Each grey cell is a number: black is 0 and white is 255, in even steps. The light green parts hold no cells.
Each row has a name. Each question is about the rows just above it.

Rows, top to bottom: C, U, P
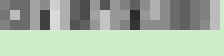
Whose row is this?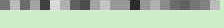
U
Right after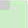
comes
[175]
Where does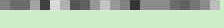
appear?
P
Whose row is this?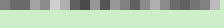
C

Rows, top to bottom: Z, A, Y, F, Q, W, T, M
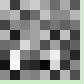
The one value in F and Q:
[161]
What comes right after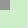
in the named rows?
[161]
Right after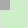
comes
[88]
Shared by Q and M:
[78]
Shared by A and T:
[138]

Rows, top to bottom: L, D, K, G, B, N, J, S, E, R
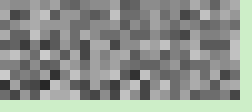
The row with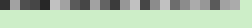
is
E
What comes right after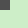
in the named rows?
[70]
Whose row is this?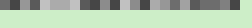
R
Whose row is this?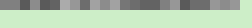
J
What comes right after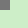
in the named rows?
[109]
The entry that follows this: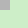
[162]
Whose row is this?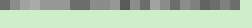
K

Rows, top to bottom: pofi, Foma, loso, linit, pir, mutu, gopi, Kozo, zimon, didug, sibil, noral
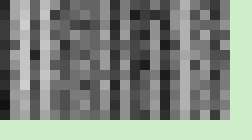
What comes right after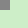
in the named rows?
[37]
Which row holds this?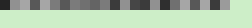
noral
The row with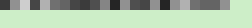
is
loso

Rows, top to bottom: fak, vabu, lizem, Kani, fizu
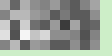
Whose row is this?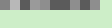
fizu
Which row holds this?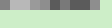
vabu
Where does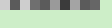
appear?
lizem
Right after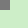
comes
[91]

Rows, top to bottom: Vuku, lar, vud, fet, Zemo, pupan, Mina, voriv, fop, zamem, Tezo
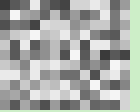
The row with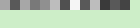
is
pupan
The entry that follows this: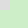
[212]
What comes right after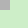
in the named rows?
[133]
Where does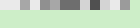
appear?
voriv
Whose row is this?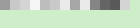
fet

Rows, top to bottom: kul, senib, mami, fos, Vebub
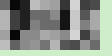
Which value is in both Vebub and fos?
[138]
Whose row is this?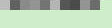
Vebub
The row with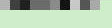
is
senib
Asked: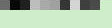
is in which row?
kul
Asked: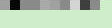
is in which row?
fos
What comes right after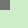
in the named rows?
[180]

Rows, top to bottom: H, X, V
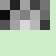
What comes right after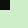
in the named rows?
[151]
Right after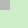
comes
[56]
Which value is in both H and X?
[151]
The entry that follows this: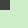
[116]
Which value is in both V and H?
[162]
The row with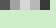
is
V

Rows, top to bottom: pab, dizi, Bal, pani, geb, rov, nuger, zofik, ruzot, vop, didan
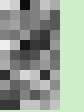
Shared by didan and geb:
[55]
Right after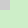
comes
[12]
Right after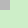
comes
[22]
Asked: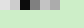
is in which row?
pab
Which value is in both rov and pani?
[78]

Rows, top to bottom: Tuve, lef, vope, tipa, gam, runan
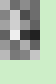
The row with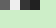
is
tipa
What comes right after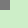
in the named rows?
[131]
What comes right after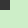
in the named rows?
[33]

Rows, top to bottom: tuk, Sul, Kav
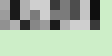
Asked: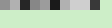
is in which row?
Kav
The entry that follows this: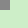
[156]

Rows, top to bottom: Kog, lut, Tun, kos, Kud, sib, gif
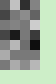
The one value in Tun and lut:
[121]
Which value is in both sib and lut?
[121]
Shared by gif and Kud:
[183]
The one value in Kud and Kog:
[131]
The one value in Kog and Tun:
[131]
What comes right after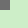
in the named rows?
[14]
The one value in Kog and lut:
[99]

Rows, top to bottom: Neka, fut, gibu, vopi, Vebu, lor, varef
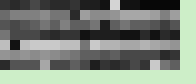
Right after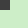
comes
[84]
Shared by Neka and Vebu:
[18]
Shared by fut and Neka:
[42]
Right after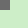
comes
[128]
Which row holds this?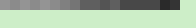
lor
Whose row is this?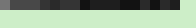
vopi

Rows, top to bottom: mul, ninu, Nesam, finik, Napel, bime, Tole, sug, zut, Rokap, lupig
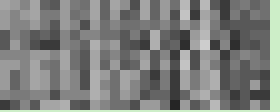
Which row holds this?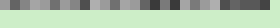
sug
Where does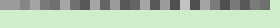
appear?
Tole
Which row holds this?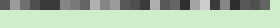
Napel
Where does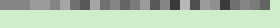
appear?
bime
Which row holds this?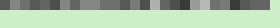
finik

